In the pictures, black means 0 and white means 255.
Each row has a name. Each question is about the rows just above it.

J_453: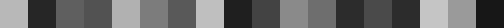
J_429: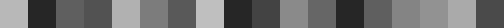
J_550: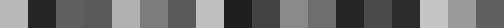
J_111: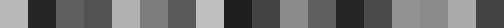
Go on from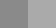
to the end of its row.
[67]
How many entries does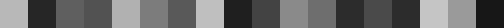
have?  18
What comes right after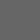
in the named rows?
[38]
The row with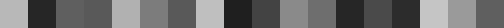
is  J_550

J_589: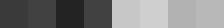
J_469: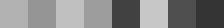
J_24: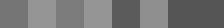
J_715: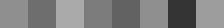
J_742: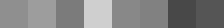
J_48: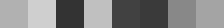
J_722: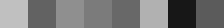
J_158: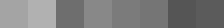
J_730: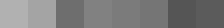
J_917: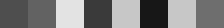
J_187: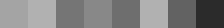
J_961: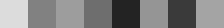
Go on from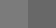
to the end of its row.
[177  23  91]
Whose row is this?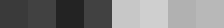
J_589
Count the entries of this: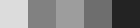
5
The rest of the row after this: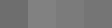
[85 91]
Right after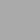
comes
[123]

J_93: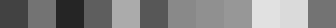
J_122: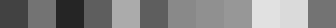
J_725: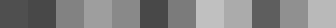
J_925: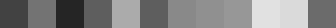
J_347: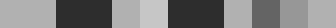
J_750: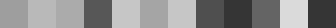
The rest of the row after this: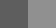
[185]
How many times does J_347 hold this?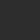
4
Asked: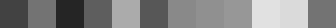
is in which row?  J_93
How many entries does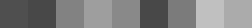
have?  9
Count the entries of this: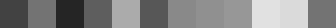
12
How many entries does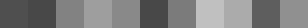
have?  11
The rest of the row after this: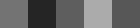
[137 144 151 225 218 115]

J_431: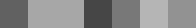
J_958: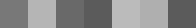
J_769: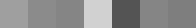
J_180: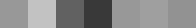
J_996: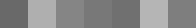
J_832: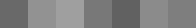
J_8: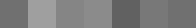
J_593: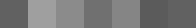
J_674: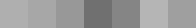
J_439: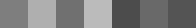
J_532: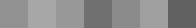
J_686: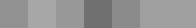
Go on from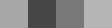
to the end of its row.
[146]
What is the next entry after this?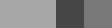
[181]
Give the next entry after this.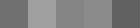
[120]
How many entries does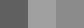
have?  3

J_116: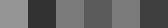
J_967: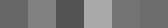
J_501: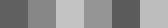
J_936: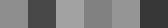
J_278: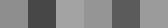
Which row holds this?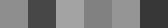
J_936
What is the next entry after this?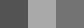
[109]

